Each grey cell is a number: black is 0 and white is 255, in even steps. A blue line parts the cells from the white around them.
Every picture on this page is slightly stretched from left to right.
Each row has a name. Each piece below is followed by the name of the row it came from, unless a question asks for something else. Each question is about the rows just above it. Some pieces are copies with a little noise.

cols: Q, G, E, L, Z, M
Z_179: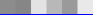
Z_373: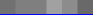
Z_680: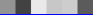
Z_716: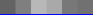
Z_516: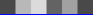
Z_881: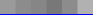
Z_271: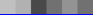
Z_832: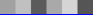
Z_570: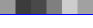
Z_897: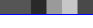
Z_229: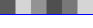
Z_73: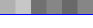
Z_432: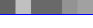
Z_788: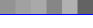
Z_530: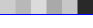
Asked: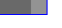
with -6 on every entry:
[ 99  99 141]
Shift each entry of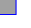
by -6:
[155]
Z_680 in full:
[147  66 233 199 205  91]
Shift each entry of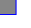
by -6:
[128]
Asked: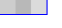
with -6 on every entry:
[199 178 213]

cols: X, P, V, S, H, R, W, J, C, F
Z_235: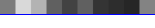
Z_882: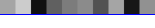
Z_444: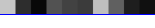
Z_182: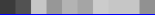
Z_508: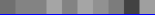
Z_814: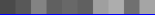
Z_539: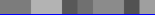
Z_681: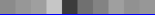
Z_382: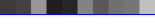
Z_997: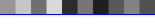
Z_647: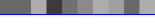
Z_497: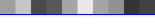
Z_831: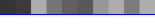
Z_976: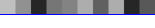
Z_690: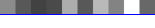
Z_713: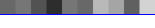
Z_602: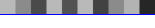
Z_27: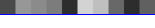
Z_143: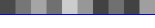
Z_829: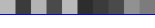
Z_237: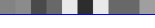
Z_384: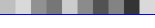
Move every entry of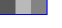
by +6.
[ 94 191 137]
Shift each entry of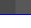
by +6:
[80 94]
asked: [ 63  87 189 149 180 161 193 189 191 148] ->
Z_182
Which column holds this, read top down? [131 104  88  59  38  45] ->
H
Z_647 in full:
[104 104 173  59 112 139 173 159 104 173]

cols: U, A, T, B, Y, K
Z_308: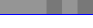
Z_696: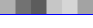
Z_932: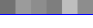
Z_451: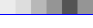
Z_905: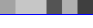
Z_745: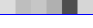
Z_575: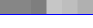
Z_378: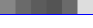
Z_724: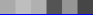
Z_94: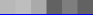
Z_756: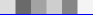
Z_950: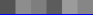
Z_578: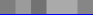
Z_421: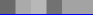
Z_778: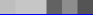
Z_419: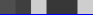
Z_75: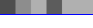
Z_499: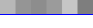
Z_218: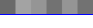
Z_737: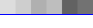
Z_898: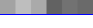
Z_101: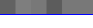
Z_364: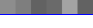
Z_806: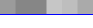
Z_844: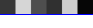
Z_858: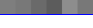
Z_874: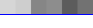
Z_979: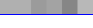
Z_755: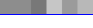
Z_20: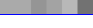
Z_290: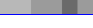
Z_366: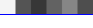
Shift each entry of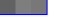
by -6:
[ 92 120 114]
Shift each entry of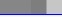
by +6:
[140 140 132 204]

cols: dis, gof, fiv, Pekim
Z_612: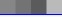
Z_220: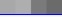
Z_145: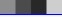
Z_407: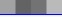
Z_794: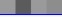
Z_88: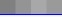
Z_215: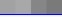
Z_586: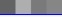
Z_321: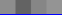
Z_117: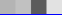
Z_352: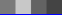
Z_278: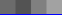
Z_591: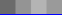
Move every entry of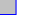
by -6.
[187]
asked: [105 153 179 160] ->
Z_591
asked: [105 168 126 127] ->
Z_586
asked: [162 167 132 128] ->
Z_215
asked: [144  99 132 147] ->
Z_321
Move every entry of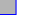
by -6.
[174]

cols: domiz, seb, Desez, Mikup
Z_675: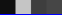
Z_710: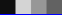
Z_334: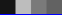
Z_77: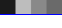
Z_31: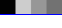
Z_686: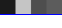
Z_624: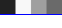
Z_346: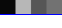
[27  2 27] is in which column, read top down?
domiz
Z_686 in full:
[ 27 197  78  92]
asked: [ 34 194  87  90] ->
Z_686

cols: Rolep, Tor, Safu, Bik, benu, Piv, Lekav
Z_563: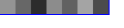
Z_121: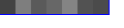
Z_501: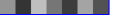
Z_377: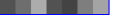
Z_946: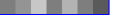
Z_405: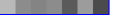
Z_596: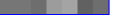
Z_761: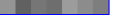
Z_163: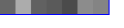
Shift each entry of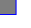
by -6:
[120]
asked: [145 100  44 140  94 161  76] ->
Z_563
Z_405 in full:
[185 140 132 140  90 156  75]
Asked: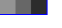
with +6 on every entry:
[154 109  50]
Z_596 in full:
[118 118 110 156 164  97 110]

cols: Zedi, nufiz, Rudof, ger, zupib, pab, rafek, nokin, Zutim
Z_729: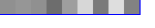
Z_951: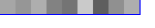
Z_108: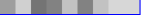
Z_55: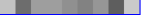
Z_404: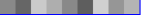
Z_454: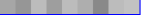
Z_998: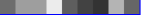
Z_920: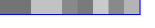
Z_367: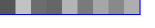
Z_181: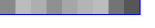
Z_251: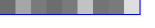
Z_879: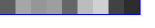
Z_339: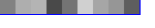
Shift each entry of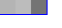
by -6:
[174 182 110]
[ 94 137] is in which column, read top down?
zupib
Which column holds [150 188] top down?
nokin
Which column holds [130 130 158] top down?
ger
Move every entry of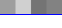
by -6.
[152 202 110 124]

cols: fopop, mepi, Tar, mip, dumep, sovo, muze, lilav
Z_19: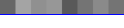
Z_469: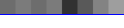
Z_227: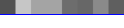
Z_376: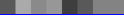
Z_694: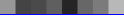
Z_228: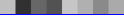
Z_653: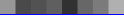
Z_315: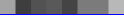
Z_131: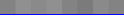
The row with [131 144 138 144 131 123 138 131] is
Z_131
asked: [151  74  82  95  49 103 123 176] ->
Z_653
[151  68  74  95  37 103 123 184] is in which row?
Z_694
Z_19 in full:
[103 164 144 151  89 116 138 116]
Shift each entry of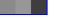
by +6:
[144 157  68]

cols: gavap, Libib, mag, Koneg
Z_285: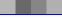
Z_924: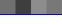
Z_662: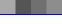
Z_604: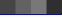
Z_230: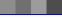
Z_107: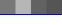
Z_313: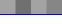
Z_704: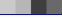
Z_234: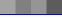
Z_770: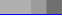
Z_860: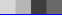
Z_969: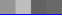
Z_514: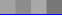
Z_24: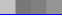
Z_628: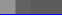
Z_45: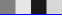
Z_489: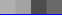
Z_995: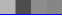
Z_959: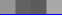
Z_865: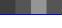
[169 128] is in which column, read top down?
mag
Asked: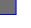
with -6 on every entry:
[106]
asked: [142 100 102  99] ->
Z_628
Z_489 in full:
[176 163  77 105]
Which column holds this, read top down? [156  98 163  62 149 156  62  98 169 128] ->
mag
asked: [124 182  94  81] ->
Z_107

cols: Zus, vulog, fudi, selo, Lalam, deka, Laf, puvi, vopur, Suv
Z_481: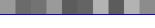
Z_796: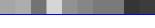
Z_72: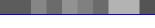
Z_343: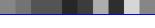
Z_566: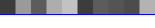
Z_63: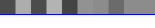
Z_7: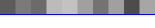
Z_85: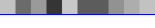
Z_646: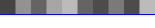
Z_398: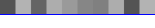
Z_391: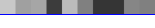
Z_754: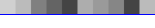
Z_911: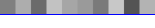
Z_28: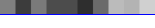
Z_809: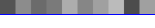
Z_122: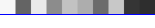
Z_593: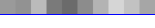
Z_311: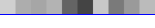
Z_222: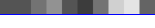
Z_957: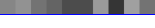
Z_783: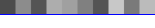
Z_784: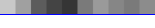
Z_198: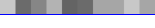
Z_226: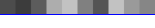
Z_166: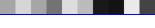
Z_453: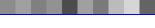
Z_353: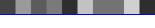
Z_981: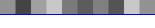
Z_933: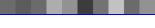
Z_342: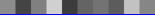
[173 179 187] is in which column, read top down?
selo
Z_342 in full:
[140  68 128 208  60 100 115  92 194 134]
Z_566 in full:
[ 60 154  92 173 194  60  92  84  76 179]

